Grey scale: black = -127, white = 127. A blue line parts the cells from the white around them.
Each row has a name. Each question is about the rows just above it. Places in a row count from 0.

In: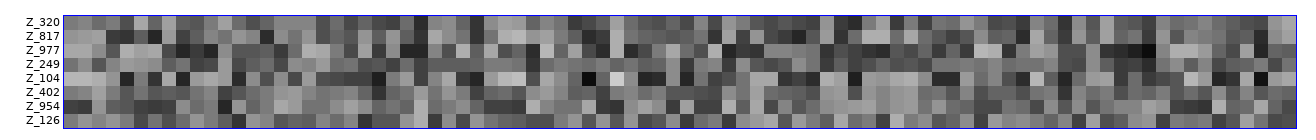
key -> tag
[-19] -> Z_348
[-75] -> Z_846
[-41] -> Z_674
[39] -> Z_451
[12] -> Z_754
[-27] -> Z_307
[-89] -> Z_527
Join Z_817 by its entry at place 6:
Z_527
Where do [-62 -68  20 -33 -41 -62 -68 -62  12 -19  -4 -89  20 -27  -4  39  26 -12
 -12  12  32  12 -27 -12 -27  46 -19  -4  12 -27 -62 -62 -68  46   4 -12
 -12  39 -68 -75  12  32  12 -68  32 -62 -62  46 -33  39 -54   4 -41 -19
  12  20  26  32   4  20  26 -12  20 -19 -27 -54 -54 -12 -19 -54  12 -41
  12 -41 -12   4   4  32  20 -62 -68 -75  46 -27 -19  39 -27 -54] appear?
Z_954

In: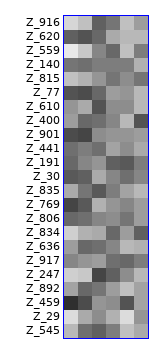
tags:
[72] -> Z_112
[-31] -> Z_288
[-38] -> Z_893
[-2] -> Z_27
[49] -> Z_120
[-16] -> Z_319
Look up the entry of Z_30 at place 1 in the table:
Z_288
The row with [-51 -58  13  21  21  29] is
Z_901

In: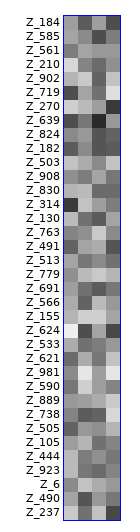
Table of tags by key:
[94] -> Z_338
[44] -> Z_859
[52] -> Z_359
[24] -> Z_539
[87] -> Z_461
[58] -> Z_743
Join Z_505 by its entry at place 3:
Z_359
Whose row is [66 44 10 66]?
Z_503
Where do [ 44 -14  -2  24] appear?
Z_533
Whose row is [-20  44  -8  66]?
Z_621
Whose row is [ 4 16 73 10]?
Z_763
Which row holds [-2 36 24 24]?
Z_561

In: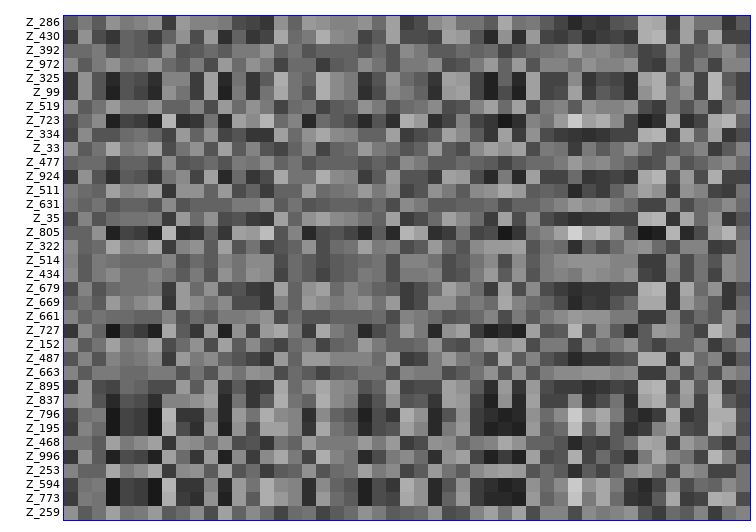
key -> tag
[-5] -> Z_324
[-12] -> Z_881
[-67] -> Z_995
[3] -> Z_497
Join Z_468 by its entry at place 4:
Z_324
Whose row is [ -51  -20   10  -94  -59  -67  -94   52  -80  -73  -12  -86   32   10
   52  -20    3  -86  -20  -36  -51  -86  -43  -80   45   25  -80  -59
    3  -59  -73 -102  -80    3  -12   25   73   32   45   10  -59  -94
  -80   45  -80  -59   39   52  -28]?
Z_723
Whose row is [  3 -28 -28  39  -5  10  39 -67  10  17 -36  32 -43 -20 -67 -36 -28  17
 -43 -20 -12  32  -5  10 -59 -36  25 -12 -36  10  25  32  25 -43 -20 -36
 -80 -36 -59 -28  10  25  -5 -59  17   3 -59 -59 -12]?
Z_253
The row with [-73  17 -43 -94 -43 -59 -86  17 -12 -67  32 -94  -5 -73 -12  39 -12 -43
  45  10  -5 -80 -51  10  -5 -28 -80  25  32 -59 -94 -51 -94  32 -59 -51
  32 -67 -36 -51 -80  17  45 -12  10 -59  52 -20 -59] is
Z_99
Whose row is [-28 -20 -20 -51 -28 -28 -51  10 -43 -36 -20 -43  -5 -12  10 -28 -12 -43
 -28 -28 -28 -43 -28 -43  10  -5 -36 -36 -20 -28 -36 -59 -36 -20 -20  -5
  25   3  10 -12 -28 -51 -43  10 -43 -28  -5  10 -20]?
Z_477

